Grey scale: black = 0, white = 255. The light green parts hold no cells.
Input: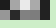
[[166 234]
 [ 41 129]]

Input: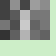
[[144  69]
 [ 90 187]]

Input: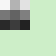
[[179 226]
 [ 99 127]]

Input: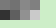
[[114 136]
 [ 95 145]]

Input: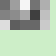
[[158 245]
 [140 169]]

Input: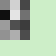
[[209  71]
 [228 113]]

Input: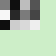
[[ 15 189]
 [ 40 123]]

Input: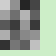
[[145  37]
 [111 180]]
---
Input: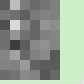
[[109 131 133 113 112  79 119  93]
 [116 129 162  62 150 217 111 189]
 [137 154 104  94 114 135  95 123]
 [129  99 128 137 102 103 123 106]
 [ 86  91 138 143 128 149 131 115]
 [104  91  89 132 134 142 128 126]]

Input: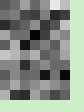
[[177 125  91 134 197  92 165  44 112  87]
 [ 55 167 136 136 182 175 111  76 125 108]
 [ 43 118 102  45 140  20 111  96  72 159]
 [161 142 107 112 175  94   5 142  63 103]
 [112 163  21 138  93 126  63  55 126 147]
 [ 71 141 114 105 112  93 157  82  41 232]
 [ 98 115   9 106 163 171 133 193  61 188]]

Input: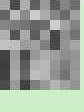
[[ 74  65  63  66 193 176 132 100 166]
 [153 170 163 157 189  84 124 188  75]
 [ 66 100  90  72 155 170 116 139 175]
 [127 188 176 151 159  94 103 203  94]
 [152 183 183 171 128 159 108 171 154]
 [180 144 150 158  73  72 205 133  91]
 [160 115 126 143 147 142 162 106 132]
 [147 153 149 147 164 115 131 160 109]]

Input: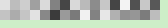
[[195 225]
 [172 189]
 [197 206]
 [226 160]
 [136 218]
 [ 59 130]
 [154  70]
 [122 217]
 [241 186]
 [130 140]
 [231 199]
 [177  69]
 [145 243]
 [150  81]
 [124 200]
 [189  88]]

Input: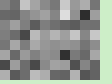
[[175  73 165 118 126 132 104 132]
 [ 90 157 105 167 108 159 101 110]
 [109 109 154 125  72 127 132 196]
 [187  73 129 169 186  92 148 164]
 [173 138 146 151 156 126 161 138]
 [103 162 139 144 180 111 133 120]
 [ 99 157  48 150 159 100 221 201]
 [178  80 122 144 197  92 145 153]
 [ 85 133 105 117 134 113  45 173]
 [ 99 100 167 141 199 112 158 117]]

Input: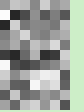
[[162  91 172 206 248  60 138 124  39 252 153]
 [103 198  95 138  79  40 171 167 208  38 197]
 [191 105  91 179  65 105 121 213 119  75 188]
 [210 119 246 218  83 179 193 139 136 144 136]
 [150 156 203 238 115  47 169 127 134  87 206]
 [209 137 222 232 136  58 217 159 120 126 151]
 [ 83 184  97  87 183 208 123 174 187  86 170]]
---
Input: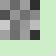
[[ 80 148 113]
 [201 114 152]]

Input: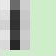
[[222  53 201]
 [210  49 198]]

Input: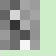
[[ 99 214 149]
 [127  51 174]]

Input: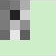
[[124  33 209]
 [123 187 142]]

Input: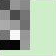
[[149  74 117]
 [171 155 112]]

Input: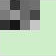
[[122 151 105]
 [ 47  22 122]]

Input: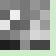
[[101 238 121]
 [229  95 103]]

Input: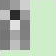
[[196  42 156]
 [122 224 126]]
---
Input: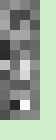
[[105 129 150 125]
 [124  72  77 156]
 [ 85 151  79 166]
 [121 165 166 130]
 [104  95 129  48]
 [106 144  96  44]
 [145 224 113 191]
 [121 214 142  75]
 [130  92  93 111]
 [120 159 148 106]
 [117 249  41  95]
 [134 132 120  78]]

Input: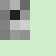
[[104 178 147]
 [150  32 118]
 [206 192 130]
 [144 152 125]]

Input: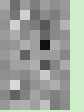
[[154 143 158 126 155 110 170]
 [149 125 138 109 208 119 151]
 [178 137  89 123 134 208 145]
 [144 137 104 160 137 173 155]
 [152 173  15 159 174 151 147]
 [134 156 156 161  98 168 152]
 [169 133  82 174 161 161 138]
 [139 150 200 157 136 147 144]
 [147 174 160 145 122 216 156]
 [141 129 142 164 130  98 135]
 [139 125 192 160 175 172 151]]

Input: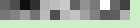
[[ 65 103 254 121 145  97 202 190 179  48  14  76 100]
 [177  94  90 128 160 194 184  78 187 115 156 130 118]]

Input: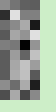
[[ 93  96 116 141]
 [128 127 224  45]
 [ 25 170 138 111]
 [224 147 166  89]
 [148   3 120 126]
 [193 100 156  92]
 [157 194 167  92]
 [ 89 192 172  92]
 [ 30 171 109 141]
 [137  71 169  78]]

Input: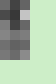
[[100  67 107]
 [196  56  74]
 [103  67 125]
 [125 117 133]
 [104  98 112]
 [139 107 120]]
